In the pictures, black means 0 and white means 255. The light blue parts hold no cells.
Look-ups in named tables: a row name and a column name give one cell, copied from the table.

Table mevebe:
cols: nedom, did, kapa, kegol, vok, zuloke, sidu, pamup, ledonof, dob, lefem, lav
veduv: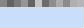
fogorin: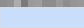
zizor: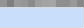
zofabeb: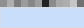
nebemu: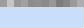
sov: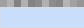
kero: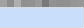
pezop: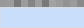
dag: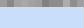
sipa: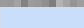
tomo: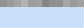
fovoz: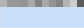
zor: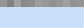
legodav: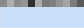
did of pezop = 156
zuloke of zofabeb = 158
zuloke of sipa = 151
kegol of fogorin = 122
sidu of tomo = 133
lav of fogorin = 152
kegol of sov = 176
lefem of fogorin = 148
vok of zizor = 138
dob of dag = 172
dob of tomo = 167
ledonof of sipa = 179
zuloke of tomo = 160
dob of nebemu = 134
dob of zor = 160
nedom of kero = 161
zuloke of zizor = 158
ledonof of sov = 134
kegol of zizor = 149
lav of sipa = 158
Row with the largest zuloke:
veduv

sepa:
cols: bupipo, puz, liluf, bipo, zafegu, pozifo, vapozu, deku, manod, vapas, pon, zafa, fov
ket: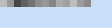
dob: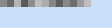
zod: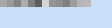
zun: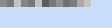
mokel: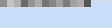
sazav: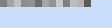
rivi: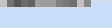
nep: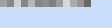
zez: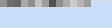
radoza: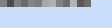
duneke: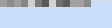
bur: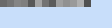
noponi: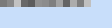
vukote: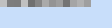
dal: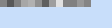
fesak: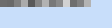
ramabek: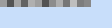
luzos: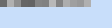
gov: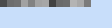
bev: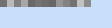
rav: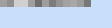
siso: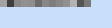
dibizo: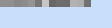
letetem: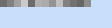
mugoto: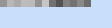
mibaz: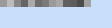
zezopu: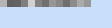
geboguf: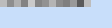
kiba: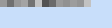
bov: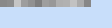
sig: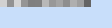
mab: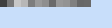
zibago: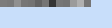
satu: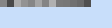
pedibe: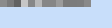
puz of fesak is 105
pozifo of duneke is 121
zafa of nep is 149
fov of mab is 105
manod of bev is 149
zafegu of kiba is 115
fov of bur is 81
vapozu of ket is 152
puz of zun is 121
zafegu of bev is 105
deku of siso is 125
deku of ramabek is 140
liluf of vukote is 124
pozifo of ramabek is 159
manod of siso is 135
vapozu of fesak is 178
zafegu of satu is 134
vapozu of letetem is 171
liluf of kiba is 152
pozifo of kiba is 195

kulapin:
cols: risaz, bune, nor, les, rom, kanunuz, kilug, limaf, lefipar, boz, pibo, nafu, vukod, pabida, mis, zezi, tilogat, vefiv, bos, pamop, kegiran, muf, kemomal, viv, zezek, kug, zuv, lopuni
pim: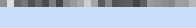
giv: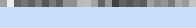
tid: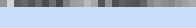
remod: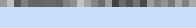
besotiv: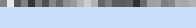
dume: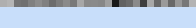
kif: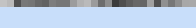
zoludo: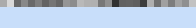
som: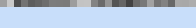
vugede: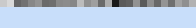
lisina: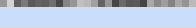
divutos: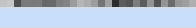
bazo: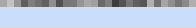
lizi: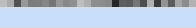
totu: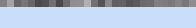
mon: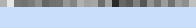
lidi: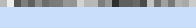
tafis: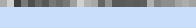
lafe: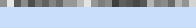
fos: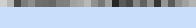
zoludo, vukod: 177
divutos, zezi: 161
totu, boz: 108
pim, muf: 154
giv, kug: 170
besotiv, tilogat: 92
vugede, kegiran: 90
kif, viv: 144
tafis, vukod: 177
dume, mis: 135
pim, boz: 134

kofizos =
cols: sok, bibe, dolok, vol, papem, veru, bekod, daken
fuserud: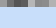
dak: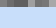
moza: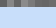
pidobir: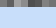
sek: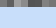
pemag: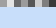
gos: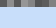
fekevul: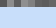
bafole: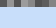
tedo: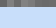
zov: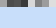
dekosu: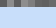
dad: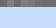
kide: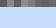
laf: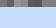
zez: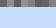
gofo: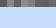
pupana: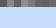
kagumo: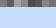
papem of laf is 91
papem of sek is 84
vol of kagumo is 136
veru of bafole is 82
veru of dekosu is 100
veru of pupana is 103

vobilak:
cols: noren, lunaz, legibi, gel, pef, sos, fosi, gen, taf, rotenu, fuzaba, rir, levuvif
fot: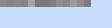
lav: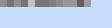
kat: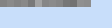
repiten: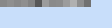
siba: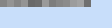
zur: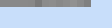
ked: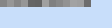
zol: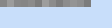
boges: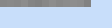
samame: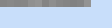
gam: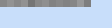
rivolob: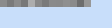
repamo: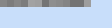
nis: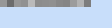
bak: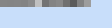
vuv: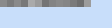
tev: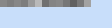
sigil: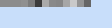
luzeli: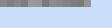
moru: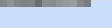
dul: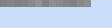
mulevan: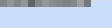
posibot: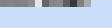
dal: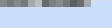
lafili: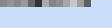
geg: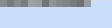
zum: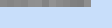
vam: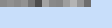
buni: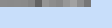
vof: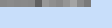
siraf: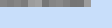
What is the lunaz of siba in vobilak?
148
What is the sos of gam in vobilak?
136
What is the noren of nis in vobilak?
151
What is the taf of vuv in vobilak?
137
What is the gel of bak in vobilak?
131
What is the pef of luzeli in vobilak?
154
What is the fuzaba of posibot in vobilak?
57
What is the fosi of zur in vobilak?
139
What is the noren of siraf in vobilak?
133
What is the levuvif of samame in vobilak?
147
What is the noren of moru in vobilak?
133
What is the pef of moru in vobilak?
131
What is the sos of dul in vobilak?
145
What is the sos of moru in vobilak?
109
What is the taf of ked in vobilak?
136
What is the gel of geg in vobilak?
124
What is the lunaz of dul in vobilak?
133
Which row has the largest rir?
nis

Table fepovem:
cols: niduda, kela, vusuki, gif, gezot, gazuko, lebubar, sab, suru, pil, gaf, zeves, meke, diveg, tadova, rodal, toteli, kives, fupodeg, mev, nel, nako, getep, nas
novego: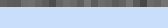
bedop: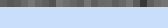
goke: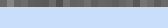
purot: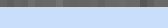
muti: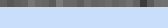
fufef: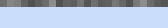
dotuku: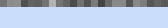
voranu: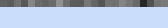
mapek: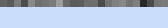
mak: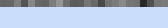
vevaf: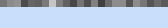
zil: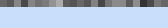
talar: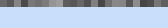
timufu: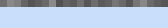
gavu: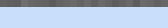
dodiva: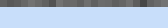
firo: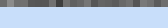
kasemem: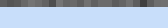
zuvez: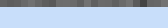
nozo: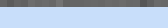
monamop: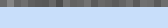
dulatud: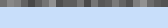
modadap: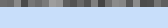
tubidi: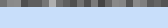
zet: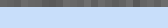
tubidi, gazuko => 94
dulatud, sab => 145
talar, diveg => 128
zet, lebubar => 92
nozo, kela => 91
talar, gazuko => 112
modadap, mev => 139
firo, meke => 118
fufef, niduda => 111
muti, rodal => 107

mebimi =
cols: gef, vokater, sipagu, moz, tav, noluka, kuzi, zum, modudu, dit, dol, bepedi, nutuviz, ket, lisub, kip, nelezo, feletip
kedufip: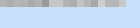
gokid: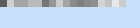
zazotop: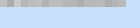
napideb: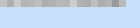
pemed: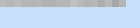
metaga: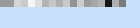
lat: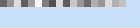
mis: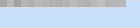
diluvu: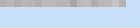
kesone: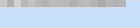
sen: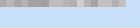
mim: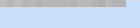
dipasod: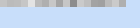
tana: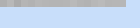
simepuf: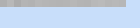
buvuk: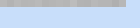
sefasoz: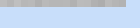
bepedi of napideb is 177
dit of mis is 180
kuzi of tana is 181
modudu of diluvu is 181
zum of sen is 189
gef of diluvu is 178
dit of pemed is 182
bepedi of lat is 152
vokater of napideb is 175
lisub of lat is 150
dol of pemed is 192

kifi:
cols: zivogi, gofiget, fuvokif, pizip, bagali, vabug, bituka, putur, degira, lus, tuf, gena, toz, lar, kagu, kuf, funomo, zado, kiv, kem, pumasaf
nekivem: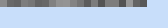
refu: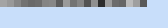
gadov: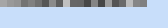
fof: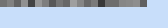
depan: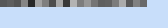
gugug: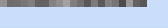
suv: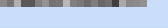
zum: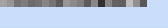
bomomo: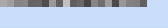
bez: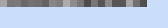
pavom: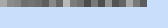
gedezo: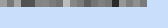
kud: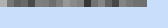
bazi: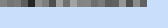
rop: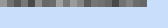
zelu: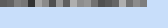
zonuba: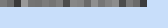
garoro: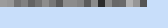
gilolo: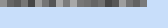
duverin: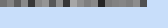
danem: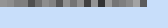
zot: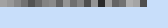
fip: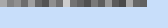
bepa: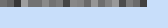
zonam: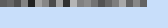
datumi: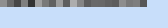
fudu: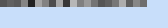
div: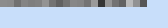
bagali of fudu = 33
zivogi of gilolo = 145
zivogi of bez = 166
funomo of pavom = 83
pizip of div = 132
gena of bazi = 132
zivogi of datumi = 143
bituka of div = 147
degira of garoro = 90
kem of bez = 112
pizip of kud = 105
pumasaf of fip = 97
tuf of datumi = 173

